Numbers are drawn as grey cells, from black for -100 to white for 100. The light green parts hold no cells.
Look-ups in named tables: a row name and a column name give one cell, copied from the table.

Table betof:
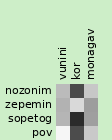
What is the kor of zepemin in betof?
70
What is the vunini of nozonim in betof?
47
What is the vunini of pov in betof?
93
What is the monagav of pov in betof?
58
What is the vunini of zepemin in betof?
40
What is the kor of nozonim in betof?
-42
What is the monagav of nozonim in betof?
56
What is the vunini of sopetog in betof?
42
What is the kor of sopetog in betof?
-66
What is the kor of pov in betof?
-40
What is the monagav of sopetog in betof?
25
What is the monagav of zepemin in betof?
23
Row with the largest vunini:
pov

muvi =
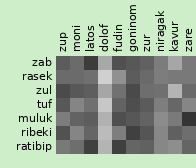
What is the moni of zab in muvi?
-16
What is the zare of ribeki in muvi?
-14
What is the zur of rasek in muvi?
-17
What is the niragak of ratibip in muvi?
6
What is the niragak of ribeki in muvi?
6
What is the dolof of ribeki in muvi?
47
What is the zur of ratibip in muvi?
-24

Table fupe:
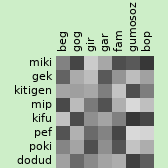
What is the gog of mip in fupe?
47
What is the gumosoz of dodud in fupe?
-50
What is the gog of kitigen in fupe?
25
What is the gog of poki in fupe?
29
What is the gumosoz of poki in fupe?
53
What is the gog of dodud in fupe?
-17
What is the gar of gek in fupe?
-30
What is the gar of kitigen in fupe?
-1
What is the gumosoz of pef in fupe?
70
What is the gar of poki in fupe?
12
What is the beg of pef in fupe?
-35
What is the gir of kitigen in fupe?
31
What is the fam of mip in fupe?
37

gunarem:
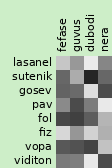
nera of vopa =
52
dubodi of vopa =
-47
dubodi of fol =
-27
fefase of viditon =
-4
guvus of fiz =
18
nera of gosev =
-40
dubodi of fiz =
65
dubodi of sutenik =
-71
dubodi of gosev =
74
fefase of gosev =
-22
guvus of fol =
-50
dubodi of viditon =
82

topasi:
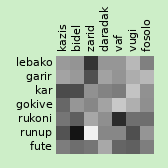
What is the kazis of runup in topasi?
-35
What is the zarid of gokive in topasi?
6
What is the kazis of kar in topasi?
-41
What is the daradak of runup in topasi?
6
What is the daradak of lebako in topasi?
18
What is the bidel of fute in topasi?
-14
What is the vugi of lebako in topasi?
44
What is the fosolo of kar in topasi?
14
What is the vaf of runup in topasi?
6
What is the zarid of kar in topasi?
14
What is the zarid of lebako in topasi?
-59
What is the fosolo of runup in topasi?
17
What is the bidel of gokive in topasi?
18

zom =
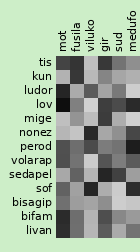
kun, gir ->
4
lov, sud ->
-41
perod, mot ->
-37
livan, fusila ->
-13
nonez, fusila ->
54
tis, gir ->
-56
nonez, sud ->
13
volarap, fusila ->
-10
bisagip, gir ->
11
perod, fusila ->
-14
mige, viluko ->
48
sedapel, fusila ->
-23
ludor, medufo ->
61
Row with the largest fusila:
nonez

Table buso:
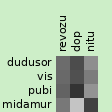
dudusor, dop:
-40
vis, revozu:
-18
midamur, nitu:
-49
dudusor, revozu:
-15
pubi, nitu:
15
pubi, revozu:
-22
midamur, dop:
54
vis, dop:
-37
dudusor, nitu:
11
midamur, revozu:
-6
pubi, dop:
-60
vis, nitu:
-3
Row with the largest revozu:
midamur

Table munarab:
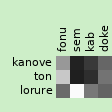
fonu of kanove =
19
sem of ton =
-76
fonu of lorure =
-17
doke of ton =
-10
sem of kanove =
-73
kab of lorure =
-6
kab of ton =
-64
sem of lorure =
97
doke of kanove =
-20
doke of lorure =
-22

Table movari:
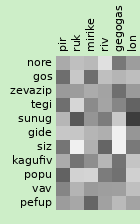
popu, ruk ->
65
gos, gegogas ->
42
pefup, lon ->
28
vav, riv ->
24
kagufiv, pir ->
34
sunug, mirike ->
17
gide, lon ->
18
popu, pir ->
-23
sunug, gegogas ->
58
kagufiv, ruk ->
-10
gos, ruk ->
57
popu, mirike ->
66
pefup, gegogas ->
46
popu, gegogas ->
-11
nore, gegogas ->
-6
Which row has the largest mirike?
popu

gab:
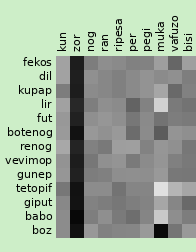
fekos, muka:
24
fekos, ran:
11
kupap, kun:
-2
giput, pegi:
3
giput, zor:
-85
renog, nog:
1
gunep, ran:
0
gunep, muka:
20
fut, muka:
-10
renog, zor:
-72
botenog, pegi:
9
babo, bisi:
-2
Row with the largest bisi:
tetopif

